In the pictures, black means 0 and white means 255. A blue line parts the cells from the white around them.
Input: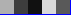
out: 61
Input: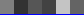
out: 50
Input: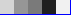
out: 150
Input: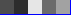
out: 45
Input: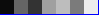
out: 101
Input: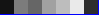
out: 124
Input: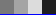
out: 164
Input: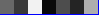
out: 57
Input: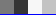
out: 53
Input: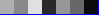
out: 137
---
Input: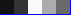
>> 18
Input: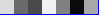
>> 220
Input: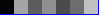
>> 4
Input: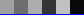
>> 160
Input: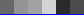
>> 104
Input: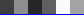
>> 62
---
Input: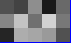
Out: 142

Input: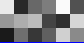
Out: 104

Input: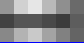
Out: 230

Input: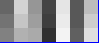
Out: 150

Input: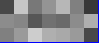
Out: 120

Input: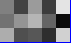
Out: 155

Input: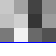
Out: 67

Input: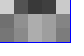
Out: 57

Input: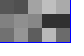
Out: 163
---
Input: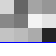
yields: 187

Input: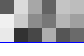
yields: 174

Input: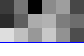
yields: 200

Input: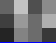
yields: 131

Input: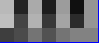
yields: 116

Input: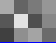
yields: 143

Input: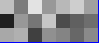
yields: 132

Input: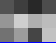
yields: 156
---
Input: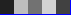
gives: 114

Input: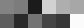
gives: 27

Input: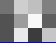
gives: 191

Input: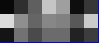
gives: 95

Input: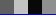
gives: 8

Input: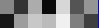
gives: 172
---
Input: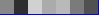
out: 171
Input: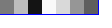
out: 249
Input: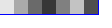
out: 54
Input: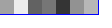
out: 118
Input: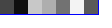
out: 174
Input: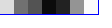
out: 11
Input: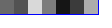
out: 124
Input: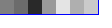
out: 153
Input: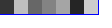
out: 131
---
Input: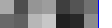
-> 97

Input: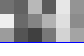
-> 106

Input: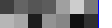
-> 167

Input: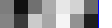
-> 58

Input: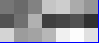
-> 112

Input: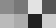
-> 172

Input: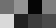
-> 33

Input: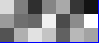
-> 111

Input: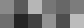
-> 37
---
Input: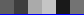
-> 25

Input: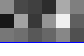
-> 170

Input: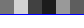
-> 153

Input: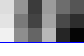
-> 109

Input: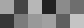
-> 139

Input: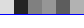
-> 93

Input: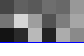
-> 104
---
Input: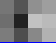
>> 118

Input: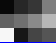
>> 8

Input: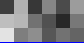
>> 62

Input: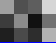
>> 160

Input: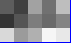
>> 93

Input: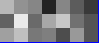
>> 184
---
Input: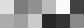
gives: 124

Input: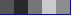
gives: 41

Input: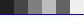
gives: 69

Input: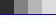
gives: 129

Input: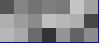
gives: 133

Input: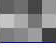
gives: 110

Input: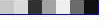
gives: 218

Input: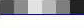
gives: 140
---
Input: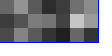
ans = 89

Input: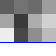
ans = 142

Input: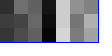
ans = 97

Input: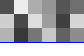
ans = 119

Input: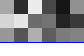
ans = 175

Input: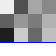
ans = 104
